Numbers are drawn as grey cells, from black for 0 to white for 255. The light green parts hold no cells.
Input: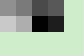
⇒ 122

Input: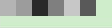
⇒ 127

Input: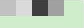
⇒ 218

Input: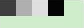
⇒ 175

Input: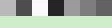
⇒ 155

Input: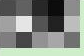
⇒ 40

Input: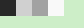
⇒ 208

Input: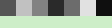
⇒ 108
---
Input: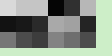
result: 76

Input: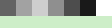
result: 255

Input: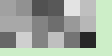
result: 39

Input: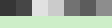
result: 141

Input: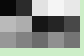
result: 116

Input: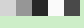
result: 73

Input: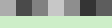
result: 93
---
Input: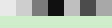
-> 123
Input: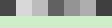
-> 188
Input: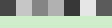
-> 133
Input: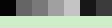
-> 121
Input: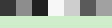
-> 32
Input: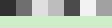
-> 223
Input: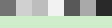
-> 189
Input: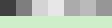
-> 212
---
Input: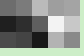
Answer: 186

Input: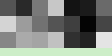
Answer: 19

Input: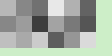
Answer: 232

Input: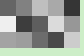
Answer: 191

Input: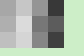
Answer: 198

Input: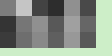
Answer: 45

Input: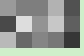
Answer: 125
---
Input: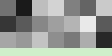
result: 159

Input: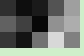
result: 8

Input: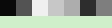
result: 199

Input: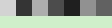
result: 76

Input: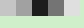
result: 29

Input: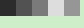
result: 122

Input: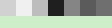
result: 31

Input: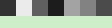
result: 28

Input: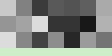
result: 52
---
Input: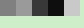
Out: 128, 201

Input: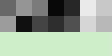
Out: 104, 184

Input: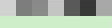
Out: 209, 168

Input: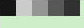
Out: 22, 49

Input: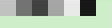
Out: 193, 23

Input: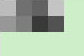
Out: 188, 82

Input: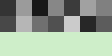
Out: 52, 92
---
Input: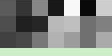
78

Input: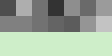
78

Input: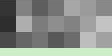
46

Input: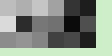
218

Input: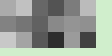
130

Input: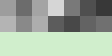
157

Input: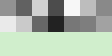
146
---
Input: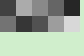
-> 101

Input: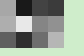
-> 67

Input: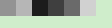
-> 106

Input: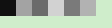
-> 122

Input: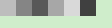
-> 217

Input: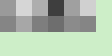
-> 160
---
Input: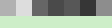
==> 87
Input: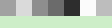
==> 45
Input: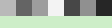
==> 71
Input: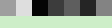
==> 94
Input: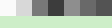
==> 142
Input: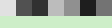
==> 144
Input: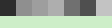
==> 112
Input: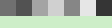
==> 134
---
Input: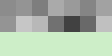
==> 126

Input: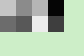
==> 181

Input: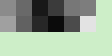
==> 24

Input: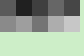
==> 63

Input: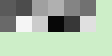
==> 160

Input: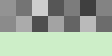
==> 205

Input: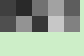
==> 114

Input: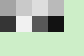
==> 221

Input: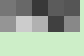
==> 56

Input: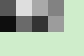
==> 171
